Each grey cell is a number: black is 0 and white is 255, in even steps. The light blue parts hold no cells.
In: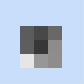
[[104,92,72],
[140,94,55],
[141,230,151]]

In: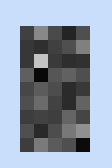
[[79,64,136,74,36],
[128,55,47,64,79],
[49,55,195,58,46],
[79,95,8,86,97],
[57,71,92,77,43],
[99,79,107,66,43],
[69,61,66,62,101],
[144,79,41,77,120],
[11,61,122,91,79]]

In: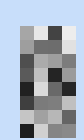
[[237,166,231,67],
[225,158,110,109],
[124,79,171,158],
[155,90,192,36],
[38,33,218,105],
[192,63,123,126],
[101,197,161,183],
[137,29,208,133]]

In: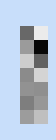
[[235,104],
[8,155],
[98,205],
[212,139],
[143,146],
[151,126],
[191,156]]

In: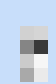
[[213,209],
[57,133],
[246,203],
[234,169]]

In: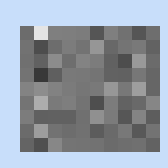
[[110,108,228,127,126,124,85,127,113,85],
[98,114,77,109,124,115,150,104,116,121],
[107,112,97,140,110,131,124,97,77,153],
[102,115,56,95,121,120,116,98,97,119],
[102,131,141,130,123,118,121,151,120,158],
[134,116,173,122,126,115,78,124,98,105],
[93,124,96,97,97,112,144,123,86,132],
[115,107,157,114,109,113,92,106,120,88],
[98,100,80,135,116,115,114,107,110,112]]
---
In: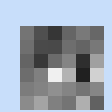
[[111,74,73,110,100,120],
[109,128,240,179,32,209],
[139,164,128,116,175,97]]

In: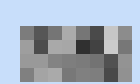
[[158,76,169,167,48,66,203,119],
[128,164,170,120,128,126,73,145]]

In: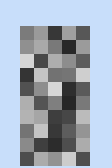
[[144,169,121,40,155],
[52,196,114,117,207],
[175,84,127,38,121],
[116,196,56,93,148],
[77,171,146,204,78]]

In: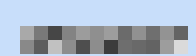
[[137,93,193,141,78,141,60,110,105,99,157,218]]

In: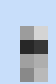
[[39,55],
[137,185]]

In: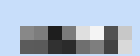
[[91,90,49,43,111,126,66,217]]

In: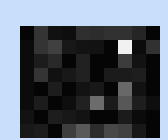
[[11,52,64,24,19,18,5,241,11,49],
[11,52,17,24,33,5,27,27,30,5],
[11,28,5,14,33,108,27,87,30,14],
[24,28,5,62,89,44,72,65,24,5]]

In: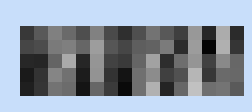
[[70,76,122,127,102,157,86,70,94,98,123,44,156,5,176,53],
[26,51,133,113,28,147,51,20,112,140,64,81,182,55,106,104]]

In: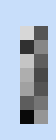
[[48,134],
[174,72],
[93,117]]
